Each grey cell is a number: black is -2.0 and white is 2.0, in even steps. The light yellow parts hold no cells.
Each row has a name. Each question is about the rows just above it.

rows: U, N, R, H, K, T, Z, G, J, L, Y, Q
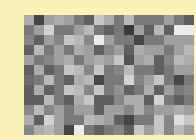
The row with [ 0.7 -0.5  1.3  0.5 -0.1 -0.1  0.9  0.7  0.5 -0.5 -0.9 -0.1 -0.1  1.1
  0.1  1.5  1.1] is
Y
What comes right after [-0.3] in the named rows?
[-0.1]
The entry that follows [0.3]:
[-0.5]
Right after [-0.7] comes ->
[0.5]
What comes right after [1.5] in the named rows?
[1.1]

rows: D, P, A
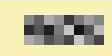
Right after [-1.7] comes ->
[-0.7]
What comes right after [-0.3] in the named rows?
[-0.9]

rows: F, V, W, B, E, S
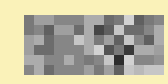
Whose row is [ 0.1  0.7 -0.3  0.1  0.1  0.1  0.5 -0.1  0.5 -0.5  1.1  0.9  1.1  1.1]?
S
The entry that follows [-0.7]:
[-0.1]
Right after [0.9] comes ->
[1.1]
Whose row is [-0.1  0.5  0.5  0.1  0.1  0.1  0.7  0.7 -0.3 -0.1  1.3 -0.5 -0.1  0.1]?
F

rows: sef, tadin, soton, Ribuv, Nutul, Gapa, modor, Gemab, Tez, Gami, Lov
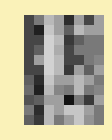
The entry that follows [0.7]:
[-0.9]
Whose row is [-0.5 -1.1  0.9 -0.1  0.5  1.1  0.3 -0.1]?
Lov
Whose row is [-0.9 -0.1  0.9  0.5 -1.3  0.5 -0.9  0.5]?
sef
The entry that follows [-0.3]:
[-1.5]
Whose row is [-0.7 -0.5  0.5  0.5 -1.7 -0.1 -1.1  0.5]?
Tez
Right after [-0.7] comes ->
[-0.5]
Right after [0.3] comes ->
[-0.1]

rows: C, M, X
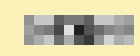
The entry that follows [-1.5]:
[-0.7]
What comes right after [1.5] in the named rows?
[-1.5]

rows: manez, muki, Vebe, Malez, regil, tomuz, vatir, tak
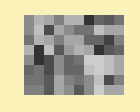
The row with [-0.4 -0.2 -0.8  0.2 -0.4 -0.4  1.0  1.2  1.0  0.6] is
tomuz
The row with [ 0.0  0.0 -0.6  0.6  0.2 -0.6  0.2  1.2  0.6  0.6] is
tak
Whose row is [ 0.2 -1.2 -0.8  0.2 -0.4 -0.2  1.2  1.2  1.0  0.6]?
regil
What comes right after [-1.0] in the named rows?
[0.0]
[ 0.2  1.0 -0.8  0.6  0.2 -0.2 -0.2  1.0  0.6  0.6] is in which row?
muki
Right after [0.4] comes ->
[0.8]

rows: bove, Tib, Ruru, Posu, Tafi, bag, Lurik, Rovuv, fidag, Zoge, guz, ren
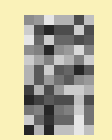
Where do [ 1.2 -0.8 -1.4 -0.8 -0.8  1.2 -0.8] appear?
Tib
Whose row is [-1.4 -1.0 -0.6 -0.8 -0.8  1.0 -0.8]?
fidag
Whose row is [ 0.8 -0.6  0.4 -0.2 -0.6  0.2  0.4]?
Lurik
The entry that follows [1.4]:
[0.0]
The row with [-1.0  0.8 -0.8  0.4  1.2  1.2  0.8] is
Rovuv
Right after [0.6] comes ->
[0.0]
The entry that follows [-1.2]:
[-0.4]

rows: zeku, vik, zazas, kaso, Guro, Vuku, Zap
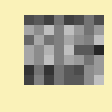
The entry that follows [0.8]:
[0.0]
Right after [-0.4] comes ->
[0.6]

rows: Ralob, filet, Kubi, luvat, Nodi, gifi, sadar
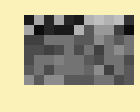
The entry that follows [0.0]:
[-0.2]
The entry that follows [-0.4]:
[0.2]

